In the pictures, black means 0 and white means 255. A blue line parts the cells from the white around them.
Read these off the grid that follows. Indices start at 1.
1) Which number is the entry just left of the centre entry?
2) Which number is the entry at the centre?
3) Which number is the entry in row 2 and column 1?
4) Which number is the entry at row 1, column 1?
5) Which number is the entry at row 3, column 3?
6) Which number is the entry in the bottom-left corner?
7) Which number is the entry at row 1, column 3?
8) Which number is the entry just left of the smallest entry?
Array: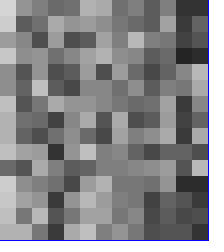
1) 170
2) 84
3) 205
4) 213
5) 78
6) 178
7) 127
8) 106
